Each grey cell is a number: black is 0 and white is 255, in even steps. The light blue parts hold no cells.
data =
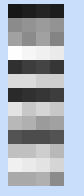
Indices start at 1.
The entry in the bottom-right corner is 139
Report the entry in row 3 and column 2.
139
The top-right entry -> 29
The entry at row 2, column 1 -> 139
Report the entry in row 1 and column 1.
23
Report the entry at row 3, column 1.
161
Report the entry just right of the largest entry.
246
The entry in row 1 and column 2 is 29
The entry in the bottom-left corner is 169
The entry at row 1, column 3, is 36
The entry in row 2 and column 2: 147

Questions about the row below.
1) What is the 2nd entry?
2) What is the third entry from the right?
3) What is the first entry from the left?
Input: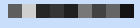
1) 207
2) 66
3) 94

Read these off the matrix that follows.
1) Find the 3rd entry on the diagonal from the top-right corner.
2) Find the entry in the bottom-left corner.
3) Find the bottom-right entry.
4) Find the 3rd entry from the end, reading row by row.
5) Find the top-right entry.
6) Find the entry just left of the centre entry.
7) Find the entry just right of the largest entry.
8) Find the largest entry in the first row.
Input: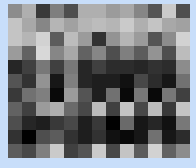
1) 84
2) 92
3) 140
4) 210
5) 78
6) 38
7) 134
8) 202

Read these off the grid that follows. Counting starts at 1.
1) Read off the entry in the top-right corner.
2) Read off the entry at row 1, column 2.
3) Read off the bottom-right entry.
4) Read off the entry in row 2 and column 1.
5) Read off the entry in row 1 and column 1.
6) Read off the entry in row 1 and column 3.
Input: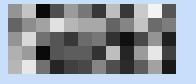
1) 85
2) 196
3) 24
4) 100
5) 148
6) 10

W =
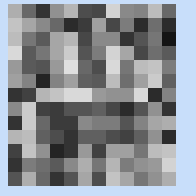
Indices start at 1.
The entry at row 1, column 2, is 104
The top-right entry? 104
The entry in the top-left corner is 174
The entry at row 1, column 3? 51
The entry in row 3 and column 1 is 188
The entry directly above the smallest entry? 43
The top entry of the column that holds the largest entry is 181
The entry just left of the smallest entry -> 118
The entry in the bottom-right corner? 174
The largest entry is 223
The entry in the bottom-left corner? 84
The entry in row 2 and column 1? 195
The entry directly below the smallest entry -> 90
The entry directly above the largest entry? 203
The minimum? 20
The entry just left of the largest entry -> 153
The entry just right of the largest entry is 104
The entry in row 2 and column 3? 137

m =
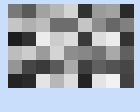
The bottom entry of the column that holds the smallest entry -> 36
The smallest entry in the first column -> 29
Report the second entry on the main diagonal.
176
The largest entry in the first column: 197
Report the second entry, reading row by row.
90
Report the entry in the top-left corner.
121
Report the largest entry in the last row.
242
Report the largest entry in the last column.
128
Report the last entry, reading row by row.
64
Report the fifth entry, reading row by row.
212
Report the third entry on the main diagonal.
236
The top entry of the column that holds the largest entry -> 162
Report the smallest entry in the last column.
42
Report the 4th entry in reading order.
183
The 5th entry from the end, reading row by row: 220
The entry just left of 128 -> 103

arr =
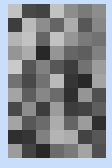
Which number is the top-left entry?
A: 194
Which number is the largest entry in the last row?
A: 164
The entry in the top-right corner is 141
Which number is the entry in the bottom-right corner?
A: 80
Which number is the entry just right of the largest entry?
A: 87
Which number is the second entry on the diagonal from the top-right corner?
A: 87
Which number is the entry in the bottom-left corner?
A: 156
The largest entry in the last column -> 164
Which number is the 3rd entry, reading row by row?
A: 67
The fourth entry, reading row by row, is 194
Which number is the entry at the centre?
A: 186
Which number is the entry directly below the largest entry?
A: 114
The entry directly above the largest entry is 149
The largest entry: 202
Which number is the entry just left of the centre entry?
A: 114
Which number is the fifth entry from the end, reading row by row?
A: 40
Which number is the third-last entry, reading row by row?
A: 122
